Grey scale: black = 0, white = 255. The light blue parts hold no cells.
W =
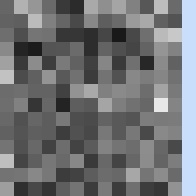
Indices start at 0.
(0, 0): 102
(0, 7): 143
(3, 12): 130
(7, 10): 103
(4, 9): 112
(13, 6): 60
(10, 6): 91
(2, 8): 25
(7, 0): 110
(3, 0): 137
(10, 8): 116
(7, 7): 165
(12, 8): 104
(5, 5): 113
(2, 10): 111
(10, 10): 141
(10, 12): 73
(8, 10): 125
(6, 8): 138
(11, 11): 100
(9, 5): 81
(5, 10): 124
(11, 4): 105
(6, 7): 128
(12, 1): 117
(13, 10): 61
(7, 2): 53
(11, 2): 95
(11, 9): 103
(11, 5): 136
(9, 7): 120
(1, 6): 136

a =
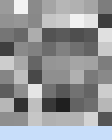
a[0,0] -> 155
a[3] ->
[63, 138, 129, 108, 129, 112, 99, 202]
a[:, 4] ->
[182, 203, 90, 129, 151, 143, 87, 31, 179]
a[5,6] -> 122
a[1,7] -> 62
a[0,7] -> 125
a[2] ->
[117, 104, 173, 83, 90, 78, 86, 224]
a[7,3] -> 56
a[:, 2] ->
[138, 136, 173, 129, 101, 72, 229, 191, 198]
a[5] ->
[133, 190, 72, 143, 143, 176, 122, 137]
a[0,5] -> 177
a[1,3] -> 197
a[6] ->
[93, 142, 229, 113, 87, 114, 100, 205]
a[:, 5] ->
[177, 241, 78, 112, 165, 176, 114, 99, 178]
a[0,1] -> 243
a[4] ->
[205, 168, 101, 149, 151, 165, 162, 125]
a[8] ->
[142, 143, 198, 176, 179, 178, 211, 85]
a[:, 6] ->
[165, 227, 86, 99, 162, 122, 100, 110, 211]

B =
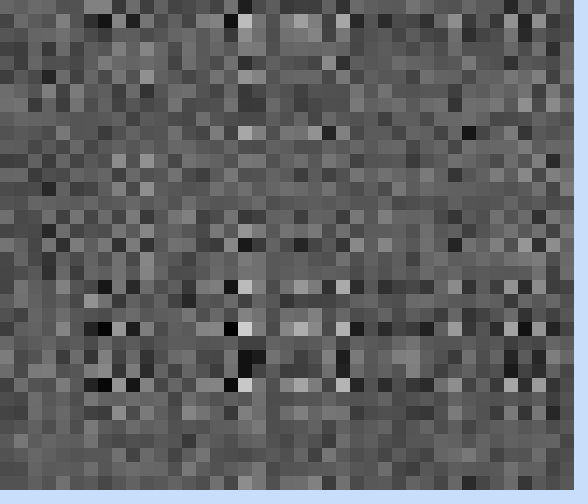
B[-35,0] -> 102
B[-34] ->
[68, 106, 91, 82, 127, 83, 48, 20, 132, 32, 117, 74, 96, 69, 123, 130, 17, 188, 116, 80, 123, 159, 126, 65, 166, 40, 84, 43, 76, 71, 49, 103, 142, 58, 90, 56, 146, 36, 142, 56, 74]
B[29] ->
[68, 64, 108, 91, 104, 84, 65, 60, 140, 75, 122, 94, 77, 133, 115, 96, 57, 127, 109, 78, 108, 127, 101, 118, 115, 59, 75, 80, 78, 59, 55, 81, 123, 93, 82, 59, 122, 53, 119, 39, 78]
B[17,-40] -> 97
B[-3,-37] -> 88
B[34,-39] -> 95
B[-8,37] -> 46
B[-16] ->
[70, 77, 88, 48, 104, 60, 102, 94, 113, 87, 131, 100, 76, 77, 87, 105, 95, 114, 112, 88, 93, 98, 92, 95, 92, 75, 92, 82, 95, 86, 105, 92, 101, 86, 90, 88, 87, 90, 112, 64, 107]
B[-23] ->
[102, 103, 59, 78, 73, 101, 92, 101, 64, 105, 81, 86, 114, 75, 62, 90, 119, 80, 82, 99, 90, 61, 91, 65, 81, 116, 98, 113, 102, 93, 122, 97, 53, 85, 97, 124, 94, 136, 73, 127, 111]
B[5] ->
[62, 88, 74, 37, 107, 65, 102, 74, 117, 82, 144, 97, 88, 70, 84, 115, 90, 147, 131, 83, 101, 103, 103, 72, 120, 71, 95, 87, 89, 67, 111, 99, 98, 74, 98, 97, 119, 105, 127, 65, 111]
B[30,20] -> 82
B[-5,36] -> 97
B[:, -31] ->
[63, 117, 75, 133, 107, 144, 51, 72, 90, 82, 98, 145, 81, 142, 88, 57, 134, 51, 134, 131, 108, 78, 87, 125, 73, 51, 43, 130, 99, 122, 95, 77, 106, 103, 84]
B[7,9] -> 86
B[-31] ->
[88, 62, 102, 79, 81, 72, 93, 122, 104, 100, 107, 100, 67, 110, 90, 76, 112, 47, 74, 96, 83, 79, 69, 138, 48, 93, 87, 90, 107, 99, 96, 84, 88, 120, 86, 82, 50, 89, 83, 75, 100]
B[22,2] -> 101
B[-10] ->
[124, 73, 83, 113, 60, 108, 53, 127, 67, 104, 51, 79, 106, 113, 72, 71, 116, 18, 27, 114, 96, 64, 81, 128, 29, 122, 88, 101, 126, 129, 95, 81, 58, 112, 78, 100, 37, 91, 39, 126, 103]
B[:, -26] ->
[67, 130, 107, 102, 76, 115, 69, 80, 84, 124, 84, 98, 90, 111, 85, 76, 120, 59, 103, 105, 126, 82, 104, 133, 86, 71, 60, 132, 82, 96, 93, 89, 80, 82, 112]
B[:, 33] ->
[103, 58, 46, 81, 120, 74, 99, 110, 109, 22, 111, 101, 85, 96, 84, 90, 63, 113, 95, 86, 51, 87, 52, 55, 93, 112, 97, 67, 89, 93, 69, 83, 120, 89, 42]
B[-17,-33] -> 113
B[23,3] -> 86
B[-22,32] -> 96
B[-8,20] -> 130
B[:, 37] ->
[93, 36, 41, 76, 89, 105, 114, 143, 79, 53, 123, 85, 136, 90, 83, 107, 88, 150, 117, 90, 43, 102, 50, 18, 76, 91, 67, 46, 81, 53, 87, 94, 83, 96, 54]
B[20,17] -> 187
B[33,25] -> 86
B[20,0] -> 68
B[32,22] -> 65
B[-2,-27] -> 92
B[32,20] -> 80
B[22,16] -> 76
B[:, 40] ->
[80, 74, 76, 101, 100, 111, 80, 103, 79, 91, 101, 96, 111, 122, 80, 101, 117, 98, 105, 107, 68, 81, 87, 68, 91, 103, 71, 76, 83, 78, 87, 71, 78, 83, 88]
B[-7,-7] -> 83

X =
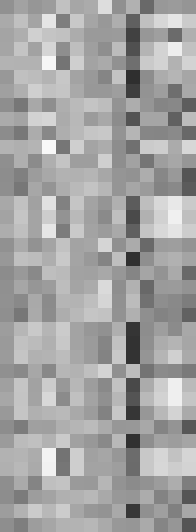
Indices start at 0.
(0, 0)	145
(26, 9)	189
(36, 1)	178
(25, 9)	51
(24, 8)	193
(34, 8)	147
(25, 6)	155
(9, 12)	138
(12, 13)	85
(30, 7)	171
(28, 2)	163
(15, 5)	185
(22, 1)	119
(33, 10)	200
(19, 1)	153
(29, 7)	130
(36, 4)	204
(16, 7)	155
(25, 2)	177
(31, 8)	185
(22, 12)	136
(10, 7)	172
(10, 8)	141
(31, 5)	161
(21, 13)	125
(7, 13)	93
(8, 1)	164
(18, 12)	177
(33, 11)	215
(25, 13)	170
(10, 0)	179
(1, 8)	174
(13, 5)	185
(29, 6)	156
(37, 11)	133
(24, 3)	176
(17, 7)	213
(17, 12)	158
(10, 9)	112
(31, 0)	155

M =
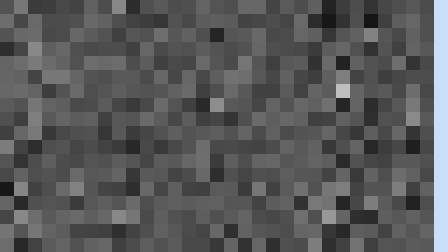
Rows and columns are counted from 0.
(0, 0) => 83
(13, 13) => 66
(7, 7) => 91
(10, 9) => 40
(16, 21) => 101
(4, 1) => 108
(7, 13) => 64
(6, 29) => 109
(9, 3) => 56
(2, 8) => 64
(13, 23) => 118
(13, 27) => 83
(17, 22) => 125
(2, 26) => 130
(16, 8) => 47
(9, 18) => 76
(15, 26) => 43
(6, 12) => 97
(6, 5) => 105
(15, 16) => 90
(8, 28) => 78
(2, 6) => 91
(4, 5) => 81
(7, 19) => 99
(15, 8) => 136
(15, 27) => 94
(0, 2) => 59
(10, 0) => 124
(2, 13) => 97
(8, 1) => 63
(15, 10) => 74
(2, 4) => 75
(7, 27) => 69
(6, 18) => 65
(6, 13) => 105
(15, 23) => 151
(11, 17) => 78
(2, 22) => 95

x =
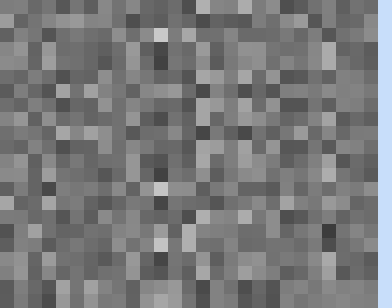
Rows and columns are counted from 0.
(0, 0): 125
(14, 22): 120
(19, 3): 135
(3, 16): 124
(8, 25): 105
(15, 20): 79
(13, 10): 148
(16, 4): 100
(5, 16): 127
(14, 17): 121
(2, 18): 106
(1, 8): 112
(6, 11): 143
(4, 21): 118
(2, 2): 118
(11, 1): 148
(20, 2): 104
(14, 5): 124
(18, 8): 107
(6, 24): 128
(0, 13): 78
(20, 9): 97
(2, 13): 167
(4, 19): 112
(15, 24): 99
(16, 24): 116
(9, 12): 136
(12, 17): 138
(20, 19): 84
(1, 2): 116
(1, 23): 127
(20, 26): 123
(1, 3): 133
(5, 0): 110
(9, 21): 154
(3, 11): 72
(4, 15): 91
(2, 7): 106
